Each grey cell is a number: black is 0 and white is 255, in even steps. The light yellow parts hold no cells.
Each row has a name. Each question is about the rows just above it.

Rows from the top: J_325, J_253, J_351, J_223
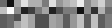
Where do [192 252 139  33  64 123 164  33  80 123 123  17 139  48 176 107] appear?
J_253
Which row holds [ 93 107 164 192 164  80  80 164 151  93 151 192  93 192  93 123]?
J_223

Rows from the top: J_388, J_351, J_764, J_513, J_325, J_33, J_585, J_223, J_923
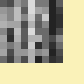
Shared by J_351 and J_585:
[151]
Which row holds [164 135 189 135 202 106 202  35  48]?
J_764
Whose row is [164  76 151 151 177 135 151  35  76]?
J_223
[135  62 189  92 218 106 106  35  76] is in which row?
J_325

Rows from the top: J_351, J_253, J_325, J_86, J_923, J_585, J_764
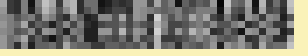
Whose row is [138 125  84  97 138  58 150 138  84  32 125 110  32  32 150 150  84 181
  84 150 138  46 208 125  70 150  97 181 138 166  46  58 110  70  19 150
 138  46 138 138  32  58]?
J_923
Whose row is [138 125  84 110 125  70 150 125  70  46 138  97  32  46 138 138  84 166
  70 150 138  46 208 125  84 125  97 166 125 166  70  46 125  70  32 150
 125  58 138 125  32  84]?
J_325
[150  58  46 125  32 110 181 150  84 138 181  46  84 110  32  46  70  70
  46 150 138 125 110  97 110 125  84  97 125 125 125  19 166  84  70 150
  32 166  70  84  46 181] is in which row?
J_253
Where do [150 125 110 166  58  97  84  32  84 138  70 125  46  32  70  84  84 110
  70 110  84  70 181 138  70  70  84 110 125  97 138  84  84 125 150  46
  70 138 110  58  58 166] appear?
J_86
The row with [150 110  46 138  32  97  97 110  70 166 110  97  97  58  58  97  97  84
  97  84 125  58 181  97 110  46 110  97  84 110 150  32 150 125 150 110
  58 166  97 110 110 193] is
J_764

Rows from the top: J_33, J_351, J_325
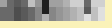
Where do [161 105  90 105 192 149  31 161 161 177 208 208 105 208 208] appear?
J_33
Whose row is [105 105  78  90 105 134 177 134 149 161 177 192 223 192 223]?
J_325
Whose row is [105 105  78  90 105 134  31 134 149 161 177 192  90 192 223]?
J_351

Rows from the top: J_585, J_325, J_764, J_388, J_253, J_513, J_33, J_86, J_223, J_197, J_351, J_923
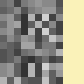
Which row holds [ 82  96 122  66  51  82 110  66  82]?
J_223
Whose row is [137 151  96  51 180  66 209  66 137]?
J_764
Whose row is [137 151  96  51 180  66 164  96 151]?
J_351
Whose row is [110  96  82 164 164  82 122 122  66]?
J_33

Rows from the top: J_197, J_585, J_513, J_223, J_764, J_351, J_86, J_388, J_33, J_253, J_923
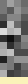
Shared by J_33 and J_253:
[120]
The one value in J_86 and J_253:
[120]

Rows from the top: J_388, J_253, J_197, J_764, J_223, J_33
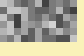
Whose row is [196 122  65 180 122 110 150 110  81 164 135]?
J_197
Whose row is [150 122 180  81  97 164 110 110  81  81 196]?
J_33
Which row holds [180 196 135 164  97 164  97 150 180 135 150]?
J_223

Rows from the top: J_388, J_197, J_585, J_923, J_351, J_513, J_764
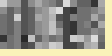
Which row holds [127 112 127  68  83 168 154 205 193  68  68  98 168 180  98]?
J_764
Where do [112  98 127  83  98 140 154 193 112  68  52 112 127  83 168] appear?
J_923
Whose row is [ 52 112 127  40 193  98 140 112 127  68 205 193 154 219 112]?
J_513
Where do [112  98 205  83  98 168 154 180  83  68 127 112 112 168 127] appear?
J_585
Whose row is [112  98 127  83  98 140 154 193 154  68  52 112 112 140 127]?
J_351

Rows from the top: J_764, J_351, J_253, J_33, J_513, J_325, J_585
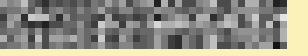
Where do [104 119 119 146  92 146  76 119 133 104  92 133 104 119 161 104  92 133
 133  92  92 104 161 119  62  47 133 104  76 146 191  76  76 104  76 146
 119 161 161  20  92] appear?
J_585
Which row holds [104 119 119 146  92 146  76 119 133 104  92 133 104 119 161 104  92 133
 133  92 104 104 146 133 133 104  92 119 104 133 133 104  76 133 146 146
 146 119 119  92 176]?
J_513
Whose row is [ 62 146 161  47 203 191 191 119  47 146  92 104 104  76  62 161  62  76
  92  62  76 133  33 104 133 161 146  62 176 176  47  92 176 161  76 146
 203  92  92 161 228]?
J_253

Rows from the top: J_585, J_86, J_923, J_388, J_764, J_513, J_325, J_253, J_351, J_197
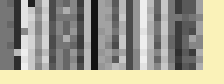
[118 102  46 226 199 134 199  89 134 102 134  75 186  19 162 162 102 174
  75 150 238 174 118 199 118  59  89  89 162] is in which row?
J_388
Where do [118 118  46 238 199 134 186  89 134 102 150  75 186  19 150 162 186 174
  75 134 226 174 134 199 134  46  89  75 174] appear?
J_197
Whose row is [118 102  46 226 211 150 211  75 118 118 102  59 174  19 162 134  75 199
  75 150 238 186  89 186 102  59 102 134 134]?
J_325
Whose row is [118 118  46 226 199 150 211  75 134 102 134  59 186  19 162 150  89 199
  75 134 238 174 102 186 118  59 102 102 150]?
J_351

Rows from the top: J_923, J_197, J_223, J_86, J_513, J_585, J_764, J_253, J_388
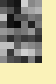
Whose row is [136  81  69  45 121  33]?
J_388
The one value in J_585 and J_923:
[57]
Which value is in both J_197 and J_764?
[152]
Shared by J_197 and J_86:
[33]
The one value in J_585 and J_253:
[57]

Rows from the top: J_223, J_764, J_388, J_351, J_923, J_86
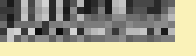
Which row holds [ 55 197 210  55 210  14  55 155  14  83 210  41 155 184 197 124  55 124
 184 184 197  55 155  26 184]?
J_923
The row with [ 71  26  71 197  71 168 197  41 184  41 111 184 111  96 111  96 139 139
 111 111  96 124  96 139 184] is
J_388
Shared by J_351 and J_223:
[41]

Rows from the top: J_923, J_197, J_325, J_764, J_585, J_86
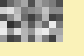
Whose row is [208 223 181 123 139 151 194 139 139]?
J_197
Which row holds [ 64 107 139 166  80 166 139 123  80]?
J_923
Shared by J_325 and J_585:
[181]
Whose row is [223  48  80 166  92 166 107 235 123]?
J_764
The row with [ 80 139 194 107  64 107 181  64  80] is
J_325
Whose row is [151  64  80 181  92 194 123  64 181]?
J_86

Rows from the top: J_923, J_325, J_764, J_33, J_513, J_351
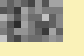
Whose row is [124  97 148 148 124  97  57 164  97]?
J_513
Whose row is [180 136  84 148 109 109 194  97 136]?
J_764
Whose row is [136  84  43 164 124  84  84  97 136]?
J_33

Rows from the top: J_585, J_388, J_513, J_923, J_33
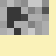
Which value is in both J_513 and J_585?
[157]
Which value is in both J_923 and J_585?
[157]
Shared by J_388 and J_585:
[157]
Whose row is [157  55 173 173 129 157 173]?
J_923
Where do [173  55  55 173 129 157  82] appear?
J_388
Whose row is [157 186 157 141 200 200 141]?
J_585

